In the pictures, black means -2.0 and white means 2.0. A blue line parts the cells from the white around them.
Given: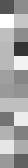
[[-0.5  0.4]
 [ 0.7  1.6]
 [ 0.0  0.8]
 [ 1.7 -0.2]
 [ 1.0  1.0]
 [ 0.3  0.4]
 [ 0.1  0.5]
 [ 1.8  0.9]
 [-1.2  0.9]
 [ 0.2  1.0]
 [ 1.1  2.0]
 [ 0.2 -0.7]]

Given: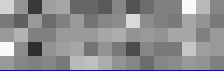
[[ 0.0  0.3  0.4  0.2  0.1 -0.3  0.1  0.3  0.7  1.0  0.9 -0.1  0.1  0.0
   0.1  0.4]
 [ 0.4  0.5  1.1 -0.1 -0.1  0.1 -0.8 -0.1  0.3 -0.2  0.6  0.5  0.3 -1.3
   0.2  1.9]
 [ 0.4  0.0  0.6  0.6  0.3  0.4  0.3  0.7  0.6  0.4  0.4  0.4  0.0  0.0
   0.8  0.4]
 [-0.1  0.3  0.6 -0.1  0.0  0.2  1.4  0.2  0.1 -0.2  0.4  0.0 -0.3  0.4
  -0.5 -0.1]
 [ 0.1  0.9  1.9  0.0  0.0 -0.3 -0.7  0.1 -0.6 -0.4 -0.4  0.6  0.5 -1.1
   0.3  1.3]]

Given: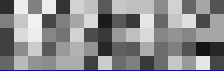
[[-0.9  1.6  0.4  1.1 -0.3 -1.1  0.0 -0.3  1.2 -1.0  0.7  0.7  0.2  0.3
   0.9 -0.4]
 [-1.4 -1.7 -0.7  0.0 -0.3  0.7 -0.6 -0.5 -1.4  0.3  0.8  0.4 -0.6  1.2
   0.2 -1.0]
 [ 0.6  0.6  0.1  0.3  0.1  1.4  1.0  0.4 -1.1 -0.8  1.3 -0.2  0.1  1.7
   1.4 -1.0]
 [ 0.6 -0.9  1.5  1.1 -0.4  1.6 -1.1 -0.6 -1.6  1.4  0.6  0.0 -0.9  1.8
   1.1  0.0]
 [-0.7  0.6 -0.4  1.3  0.2  1.0  1.0  1.1 -0.6  1.0  1.3 -1.2  1.7  0.0
   1.7 -1.3]]

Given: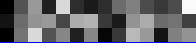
[[ 0.3  0.0 -1.7  0.4  0.9 -1.1 -1.9  0.1 -1.5  0.1 -0.7  1.4 -0.2 -2.0]
 [-1.0 -0.2 -0.3  0.7  0.3 -1.6 -1.1  0.8  0.7 -0.9  0.4  0.3 -0.3 -1.7]
 [ 1.9 -0.8 -1.1 -0.8  0.0 -0.3 -1.3 -1.6 -1.3  1.4 -1.5  0.4 -0.7 -2.0]]

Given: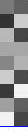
[[-0.9  1.8]
 [-0.5  0.5]
 [ 1.8 -1.1]
 [-0.8  1.2]
 [ 0.8  0.1]
 [ 0.6  0.6]
 [-0.9  0.9]
 [ 1.2 -1.2]
 [-0.5 -0.1]]

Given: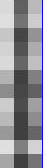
[[-0.2 -1.0  0.6]
 [ 1.3  0.0  1.5]
 [-0.4 -1.0  0.4]
 [ 0.2 -1.0  0.9]
 [ 0.5 -0.8  1.2]
 [-0.5 -0.9  0.2]
 [ 0.0 -1.0  0.8]
 [ 1.0 -0.4  1.4]
 [ 0.7 -0.7  1.3]
 [ 0.3 -0.9  1.1]
 [ 1.2 -0.2  1.5]
 [ 0.9 -0.5  1.4]]

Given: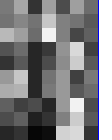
[[-1.2  1.4  1.3 -1.8 -1.9 -1.2 -1.4]
 [-0.6  1.2  0.0 -1.2 -1.5 -0.5 -0.8]
 [-0.8  1.8  0.4 -1.4 -0.8 -1.0 -0.5]
 [-0.3 -0.6  0.4 -0.1 -1.4  0.8  0.7]
 [-0.1 -1.0  0.4 -0.2 -1.4  1.1  0.4]
 [-0.6  1.2  0.2 -0.8 -1.4 -0.6 -1.2]
 [-1.0  1.4  0.3 -1.1 -1.4 -0.3 -0.7]
 [-0.5 -0.9  0.0  1.8 -0.3  0.5  0.9]
 [-0.6 -0.2  0.0  1.1 -0.2  0.1 -0.2]
 [-0.3  0.5 -0.8  0.5 -1.2  0.6 -0.1]]

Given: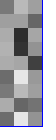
[[ 0.3  1.6 -0.3]
 [-0.2 -0.4  0.7]
 [ 0.5  0.9 -0.1]
 [ 0.4  1.6 -0.3]
 [-1.0  0.6  0.7]
 [ 0.3 -1.2  0.8]
 [ 0.6 -1.3  0.7]
 [-0.4  0.5  0.5]
 [ 0.5  0.9 -0.1]]
